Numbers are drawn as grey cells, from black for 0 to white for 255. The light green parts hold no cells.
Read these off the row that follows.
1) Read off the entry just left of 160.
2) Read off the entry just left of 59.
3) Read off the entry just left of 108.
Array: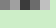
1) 127
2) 160
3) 59

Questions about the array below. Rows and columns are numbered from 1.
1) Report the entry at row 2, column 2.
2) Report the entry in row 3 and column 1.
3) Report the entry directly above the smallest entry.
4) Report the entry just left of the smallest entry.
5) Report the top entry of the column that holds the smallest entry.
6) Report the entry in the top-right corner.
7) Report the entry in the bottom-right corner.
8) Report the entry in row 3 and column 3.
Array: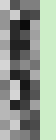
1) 204
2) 149
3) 62
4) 42
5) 127
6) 127
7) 94
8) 11

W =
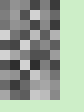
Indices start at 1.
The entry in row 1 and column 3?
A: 137
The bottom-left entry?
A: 166
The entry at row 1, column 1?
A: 116
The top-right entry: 58
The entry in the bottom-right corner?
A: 137
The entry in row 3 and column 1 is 116
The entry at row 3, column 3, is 137
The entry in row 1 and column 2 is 146
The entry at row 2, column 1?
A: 126
